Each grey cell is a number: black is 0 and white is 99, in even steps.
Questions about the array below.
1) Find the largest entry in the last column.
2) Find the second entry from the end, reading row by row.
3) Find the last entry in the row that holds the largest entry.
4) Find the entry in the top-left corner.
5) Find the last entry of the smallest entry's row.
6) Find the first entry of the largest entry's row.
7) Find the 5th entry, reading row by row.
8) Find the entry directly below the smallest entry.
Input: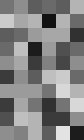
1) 84
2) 88
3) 11
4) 45
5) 41
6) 55
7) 36
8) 65
